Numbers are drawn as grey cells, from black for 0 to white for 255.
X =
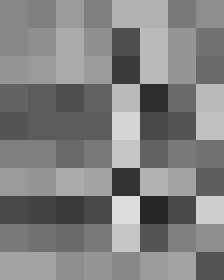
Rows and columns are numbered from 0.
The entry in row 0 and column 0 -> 135
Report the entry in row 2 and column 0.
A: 149
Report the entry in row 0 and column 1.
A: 127
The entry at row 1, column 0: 135
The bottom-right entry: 84
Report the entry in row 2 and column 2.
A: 171
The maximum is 220
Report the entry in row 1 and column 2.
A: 171
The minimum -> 38
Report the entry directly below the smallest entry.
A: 84
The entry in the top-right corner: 142
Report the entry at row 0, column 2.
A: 155
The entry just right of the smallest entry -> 72
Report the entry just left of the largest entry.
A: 72
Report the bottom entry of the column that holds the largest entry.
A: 135
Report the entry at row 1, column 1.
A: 142
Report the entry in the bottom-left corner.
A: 163

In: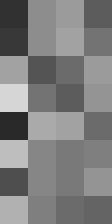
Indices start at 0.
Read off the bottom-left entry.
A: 177
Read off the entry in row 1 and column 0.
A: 56
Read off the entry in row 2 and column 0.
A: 162
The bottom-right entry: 100
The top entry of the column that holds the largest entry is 49
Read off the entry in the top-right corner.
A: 92
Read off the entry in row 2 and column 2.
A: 107
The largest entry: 214
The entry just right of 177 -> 127
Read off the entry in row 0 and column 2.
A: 155

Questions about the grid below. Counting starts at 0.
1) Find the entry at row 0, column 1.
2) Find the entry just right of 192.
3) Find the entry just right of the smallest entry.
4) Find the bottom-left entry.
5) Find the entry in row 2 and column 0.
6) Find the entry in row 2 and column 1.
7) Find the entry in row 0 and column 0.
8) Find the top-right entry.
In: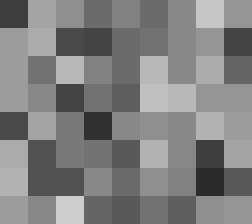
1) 164
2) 184
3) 89
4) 156
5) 156
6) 114
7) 62
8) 149

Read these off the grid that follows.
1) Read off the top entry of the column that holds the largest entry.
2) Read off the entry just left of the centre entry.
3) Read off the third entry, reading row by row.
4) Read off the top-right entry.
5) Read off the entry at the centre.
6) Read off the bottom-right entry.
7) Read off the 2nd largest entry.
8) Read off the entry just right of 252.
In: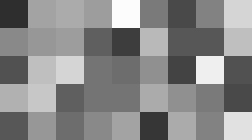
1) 252
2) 116
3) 171
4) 213
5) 109
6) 225
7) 239
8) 122

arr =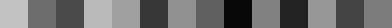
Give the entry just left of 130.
8
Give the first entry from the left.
194
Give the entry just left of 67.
151
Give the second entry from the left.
109

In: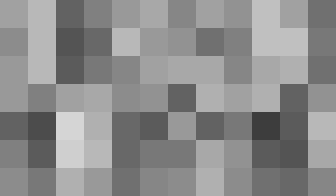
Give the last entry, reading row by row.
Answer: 134
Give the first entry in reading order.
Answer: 161
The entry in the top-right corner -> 112
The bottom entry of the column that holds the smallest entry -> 112
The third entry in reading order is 98
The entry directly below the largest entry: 207
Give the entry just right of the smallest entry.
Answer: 91
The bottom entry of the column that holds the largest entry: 176
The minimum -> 61
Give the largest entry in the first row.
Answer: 192
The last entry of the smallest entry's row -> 184
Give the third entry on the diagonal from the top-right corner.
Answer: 168
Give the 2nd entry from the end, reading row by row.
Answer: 104
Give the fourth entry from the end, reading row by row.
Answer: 140
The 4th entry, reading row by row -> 128
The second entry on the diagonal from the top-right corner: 192
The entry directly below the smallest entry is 91
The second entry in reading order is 184
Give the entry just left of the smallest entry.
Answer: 120
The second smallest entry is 76
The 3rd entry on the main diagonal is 91
